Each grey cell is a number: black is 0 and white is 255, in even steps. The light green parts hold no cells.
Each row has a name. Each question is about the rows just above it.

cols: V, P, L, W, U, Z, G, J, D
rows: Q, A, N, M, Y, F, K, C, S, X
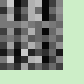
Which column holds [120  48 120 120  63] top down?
V
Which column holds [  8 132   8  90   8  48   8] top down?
G

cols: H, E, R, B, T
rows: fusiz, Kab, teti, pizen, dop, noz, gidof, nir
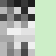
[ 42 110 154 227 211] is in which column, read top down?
B
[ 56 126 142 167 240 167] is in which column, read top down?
E
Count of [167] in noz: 2

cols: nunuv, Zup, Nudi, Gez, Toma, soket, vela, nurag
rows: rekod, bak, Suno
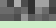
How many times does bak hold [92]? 1
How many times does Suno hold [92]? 4
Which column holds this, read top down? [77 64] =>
nurag
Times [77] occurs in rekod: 2
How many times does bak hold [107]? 4
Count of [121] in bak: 0
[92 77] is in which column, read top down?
Nudi

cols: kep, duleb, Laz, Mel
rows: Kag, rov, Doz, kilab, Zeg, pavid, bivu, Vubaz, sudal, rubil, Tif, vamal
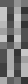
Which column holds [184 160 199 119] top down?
kep
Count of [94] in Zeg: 0

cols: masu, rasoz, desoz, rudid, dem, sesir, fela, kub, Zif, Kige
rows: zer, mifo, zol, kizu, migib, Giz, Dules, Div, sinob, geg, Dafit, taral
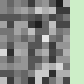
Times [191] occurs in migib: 1
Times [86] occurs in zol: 5

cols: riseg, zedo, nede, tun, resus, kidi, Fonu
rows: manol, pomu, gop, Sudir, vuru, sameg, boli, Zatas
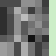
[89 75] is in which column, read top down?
zedo
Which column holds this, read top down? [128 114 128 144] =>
kidi
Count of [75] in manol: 3

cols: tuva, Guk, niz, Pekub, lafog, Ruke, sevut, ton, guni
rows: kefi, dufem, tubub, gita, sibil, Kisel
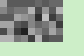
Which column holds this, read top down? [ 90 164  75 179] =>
tuva
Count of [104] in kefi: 3

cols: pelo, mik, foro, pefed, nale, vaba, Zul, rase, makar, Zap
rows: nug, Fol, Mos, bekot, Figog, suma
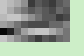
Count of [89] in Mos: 2
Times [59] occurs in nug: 2
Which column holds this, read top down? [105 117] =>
vaba
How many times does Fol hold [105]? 2
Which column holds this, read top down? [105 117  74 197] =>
vaba
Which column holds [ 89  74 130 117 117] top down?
Zap
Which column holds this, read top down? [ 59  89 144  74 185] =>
nale

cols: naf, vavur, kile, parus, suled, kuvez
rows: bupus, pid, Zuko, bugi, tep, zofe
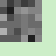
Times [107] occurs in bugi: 5
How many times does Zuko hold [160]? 1
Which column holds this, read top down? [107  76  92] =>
kile
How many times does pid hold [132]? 3
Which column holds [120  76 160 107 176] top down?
naf
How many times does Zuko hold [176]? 0

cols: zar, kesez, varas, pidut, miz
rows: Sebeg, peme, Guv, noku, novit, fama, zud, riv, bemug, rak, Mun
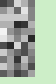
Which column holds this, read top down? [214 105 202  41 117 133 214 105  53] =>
varas
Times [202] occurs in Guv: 4
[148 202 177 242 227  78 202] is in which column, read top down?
zar

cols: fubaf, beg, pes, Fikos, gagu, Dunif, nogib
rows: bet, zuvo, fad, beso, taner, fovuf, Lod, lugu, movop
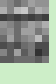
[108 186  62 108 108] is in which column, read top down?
pes
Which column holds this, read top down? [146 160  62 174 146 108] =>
nogib
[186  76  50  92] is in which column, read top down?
Dunif
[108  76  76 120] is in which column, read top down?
nogib

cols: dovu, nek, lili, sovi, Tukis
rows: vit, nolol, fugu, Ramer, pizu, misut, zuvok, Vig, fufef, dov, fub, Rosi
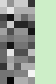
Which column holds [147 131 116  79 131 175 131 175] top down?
sovi
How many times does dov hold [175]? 3
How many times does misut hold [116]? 2
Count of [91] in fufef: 0

